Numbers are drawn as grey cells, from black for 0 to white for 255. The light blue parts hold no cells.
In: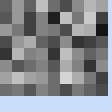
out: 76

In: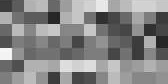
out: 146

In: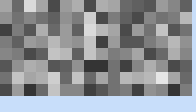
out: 124

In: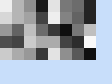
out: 15

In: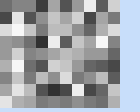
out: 176

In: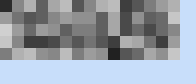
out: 198

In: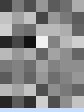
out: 195
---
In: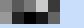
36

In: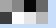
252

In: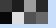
221

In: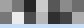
235

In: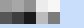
62

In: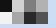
167
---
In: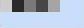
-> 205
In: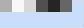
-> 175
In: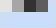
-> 227
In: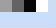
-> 159
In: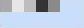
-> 169
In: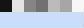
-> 19
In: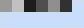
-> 153
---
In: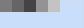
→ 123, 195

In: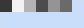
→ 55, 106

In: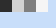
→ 45, 245

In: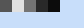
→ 85, 12

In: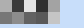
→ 175, 197

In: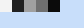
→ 243, 11

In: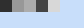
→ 47, 216

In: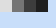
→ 222, 31
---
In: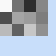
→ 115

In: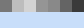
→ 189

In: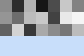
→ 45

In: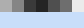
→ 133

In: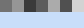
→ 150

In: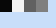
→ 243

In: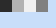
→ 178

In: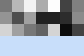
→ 184

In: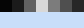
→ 27
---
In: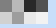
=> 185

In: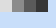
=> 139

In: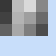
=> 188

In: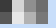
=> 212

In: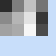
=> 126

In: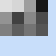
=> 214

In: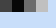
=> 7
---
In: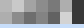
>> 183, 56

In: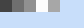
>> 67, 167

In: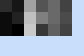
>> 45, 66

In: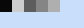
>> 8, 175

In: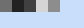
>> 111, 141

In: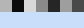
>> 181, 73

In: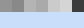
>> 148, 60

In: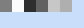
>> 126, 175

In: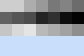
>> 206, 142

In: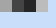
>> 165, 188
